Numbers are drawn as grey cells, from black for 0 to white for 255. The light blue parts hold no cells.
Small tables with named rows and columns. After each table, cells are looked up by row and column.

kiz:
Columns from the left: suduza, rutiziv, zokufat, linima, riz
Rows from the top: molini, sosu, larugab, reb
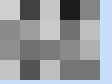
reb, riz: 117
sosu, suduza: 139
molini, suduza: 207
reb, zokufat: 190
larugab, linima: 138
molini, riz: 132
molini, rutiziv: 65
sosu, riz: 191
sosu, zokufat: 202
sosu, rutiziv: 157
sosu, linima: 113
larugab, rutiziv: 113
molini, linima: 28
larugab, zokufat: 123
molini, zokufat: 197
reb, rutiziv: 84
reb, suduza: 195

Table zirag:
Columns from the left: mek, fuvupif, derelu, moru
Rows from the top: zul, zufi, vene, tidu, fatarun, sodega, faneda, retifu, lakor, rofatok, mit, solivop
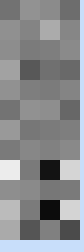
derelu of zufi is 171
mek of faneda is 153
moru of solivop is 75
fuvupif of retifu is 135
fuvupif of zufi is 132
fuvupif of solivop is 85
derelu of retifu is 129
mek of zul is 114
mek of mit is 187
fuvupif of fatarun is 126
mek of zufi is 144
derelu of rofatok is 119

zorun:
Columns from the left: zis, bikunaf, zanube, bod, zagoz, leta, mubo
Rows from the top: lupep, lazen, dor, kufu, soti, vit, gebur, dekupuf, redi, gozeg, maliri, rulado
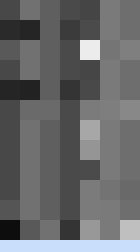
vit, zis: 72
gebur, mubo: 110
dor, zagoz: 236
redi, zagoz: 75
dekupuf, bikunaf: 113
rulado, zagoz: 152
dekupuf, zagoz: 149
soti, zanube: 95
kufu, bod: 74
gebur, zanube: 95
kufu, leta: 122
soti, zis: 37
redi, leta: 122
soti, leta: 122
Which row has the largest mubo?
rulado

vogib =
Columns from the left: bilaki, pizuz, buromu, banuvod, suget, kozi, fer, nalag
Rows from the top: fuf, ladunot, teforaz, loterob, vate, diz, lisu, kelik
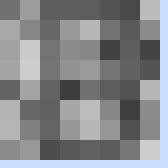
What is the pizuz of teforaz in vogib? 201
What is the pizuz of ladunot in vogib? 134
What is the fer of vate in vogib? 83
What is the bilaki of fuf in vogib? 113
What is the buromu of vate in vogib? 99
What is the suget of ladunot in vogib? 182
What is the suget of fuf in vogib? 93
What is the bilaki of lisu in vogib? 181
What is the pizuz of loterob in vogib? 205
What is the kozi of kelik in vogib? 91
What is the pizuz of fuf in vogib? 157
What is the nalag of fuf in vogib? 187
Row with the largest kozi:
lisu

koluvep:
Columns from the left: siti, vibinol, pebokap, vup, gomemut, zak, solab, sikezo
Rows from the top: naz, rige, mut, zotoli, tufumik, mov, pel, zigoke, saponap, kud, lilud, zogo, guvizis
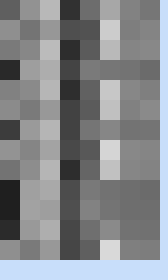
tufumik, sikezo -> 127
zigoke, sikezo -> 133
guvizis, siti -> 143
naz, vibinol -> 146
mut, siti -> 122
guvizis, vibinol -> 122
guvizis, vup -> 70
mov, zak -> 192
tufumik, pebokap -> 182

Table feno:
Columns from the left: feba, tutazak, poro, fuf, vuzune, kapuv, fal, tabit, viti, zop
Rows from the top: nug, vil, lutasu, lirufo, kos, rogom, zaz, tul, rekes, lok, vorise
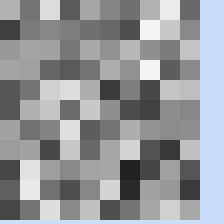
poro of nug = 220
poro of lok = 113
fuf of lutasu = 119
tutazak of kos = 116
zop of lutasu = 195
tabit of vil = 244
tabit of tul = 82
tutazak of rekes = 226
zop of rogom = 134
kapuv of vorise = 78
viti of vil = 200
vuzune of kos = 173

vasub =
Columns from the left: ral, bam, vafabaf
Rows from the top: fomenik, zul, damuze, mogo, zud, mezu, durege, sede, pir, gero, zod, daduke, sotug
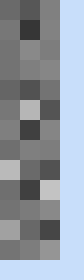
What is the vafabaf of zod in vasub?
137
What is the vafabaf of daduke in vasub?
70
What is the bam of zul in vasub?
54
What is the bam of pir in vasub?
106
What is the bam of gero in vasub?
64
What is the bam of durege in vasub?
64
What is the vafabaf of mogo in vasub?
134
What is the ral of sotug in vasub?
116
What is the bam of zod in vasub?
123
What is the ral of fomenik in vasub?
106
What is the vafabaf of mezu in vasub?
84
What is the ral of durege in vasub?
127
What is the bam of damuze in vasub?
137

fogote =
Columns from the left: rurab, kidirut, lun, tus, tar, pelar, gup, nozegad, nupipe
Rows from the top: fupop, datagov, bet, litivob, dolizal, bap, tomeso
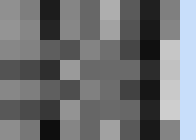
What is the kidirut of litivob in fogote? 72
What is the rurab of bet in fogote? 135
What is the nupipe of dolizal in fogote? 201
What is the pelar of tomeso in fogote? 161
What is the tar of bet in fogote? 131
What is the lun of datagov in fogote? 36
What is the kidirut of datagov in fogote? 134
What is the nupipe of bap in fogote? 206
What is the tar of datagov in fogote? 104
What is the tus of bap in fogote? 147
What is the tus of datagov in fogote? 135
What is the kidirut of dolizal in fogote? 126
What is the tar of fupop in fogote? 103

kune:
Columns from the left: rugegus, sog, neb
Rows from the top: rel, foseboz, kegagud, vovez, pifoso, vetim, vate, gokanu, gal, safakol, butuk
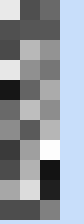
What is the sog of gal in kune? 178
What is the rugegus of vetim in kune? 105
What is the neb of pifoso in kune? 171
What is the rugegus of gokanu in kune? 58
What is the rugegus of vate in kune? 140
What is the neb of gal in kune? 19
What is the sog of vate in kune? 90
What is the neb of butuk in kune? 128
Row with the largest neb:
gokanu

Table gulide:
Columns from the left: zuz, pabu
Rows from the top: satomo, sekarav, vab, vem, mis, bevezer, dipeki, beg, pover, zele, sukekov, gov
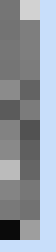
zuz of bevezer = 91
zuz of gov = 10
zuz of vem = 117
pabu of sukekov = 114
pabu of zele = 119
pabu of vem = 124
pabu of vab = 126
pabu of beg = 95
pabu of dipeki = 82
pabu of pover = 101
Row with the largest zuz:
pover

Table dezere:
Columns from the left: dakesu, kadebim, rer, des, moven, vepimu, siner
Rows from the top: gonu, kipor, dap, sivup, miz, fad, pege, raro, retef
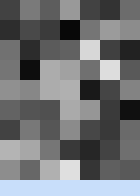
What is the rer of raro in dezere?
118
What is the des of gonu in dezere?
153
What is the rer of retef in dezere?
176
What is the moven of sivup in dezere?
112
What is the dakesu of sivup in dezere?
117
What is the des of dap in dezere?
97
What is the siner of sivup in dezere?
89

